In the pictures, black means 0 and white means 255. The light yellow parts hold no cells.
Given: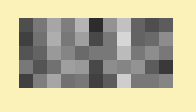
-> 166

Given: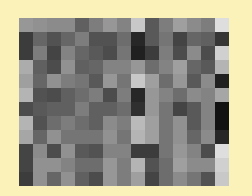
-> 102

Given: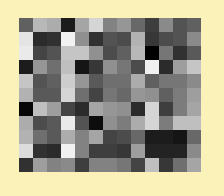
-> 130

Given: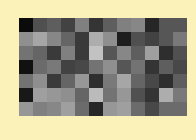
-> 135

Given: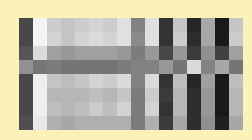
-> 175
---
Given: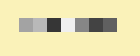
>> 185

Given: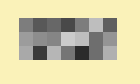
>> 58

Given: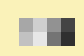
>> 231

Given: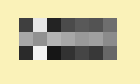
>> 243

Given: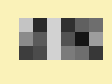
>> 75

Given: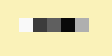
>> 60

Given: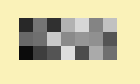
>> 62

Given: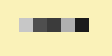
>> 79
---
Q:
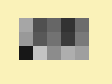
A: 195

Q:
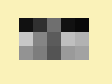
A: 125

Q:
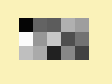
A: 170

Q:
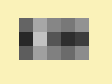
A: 160

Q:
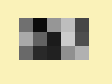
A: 41

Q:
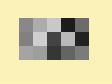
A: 158

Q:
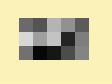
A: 8
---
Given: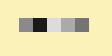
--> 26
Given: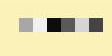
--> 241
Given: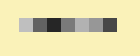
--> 98
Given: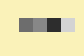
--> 135
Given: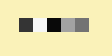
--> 246
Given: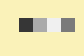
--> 170
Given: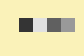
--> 225
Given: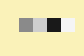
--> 206
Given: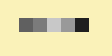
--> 123
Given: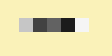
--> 66
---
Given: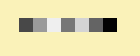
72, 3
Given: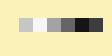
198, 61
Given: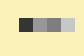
53, 199
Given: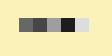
103, 221
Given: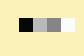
7, 251
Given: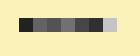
34, 196
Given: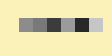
140, 198
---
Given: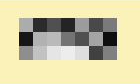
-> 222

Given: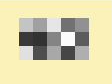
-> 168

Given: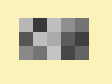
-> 196

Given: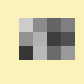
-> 184

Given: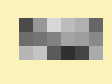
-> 48

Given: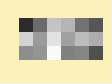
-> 128

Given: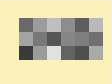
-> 99

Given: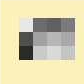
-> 202

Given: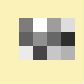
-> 70
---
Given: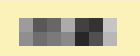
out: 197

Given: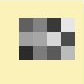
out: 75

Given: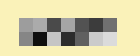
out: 112

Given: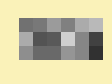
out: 65

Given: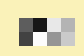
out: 180

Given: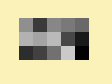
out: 25

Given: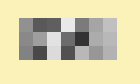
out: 184

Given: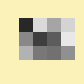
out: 232

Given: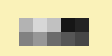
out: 35
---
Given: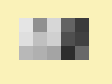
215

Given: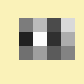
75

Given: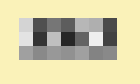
118

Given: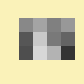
128

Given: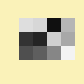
16

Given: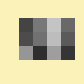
196

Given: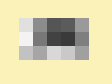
85

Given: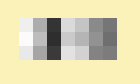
52

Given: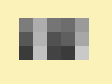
117

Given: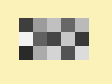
192
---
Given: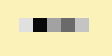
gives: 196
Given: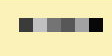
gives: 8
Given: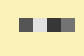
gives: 115
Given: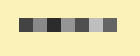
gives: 100
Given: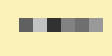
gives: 153
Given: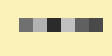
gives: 73
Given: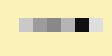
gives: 222
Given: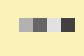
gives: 65
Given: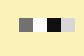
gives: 215
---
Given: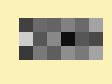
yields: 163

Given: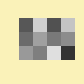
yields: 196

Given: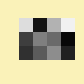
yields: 241

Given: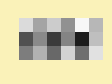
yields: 183

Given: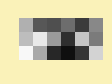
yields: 136

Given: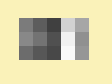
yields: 166
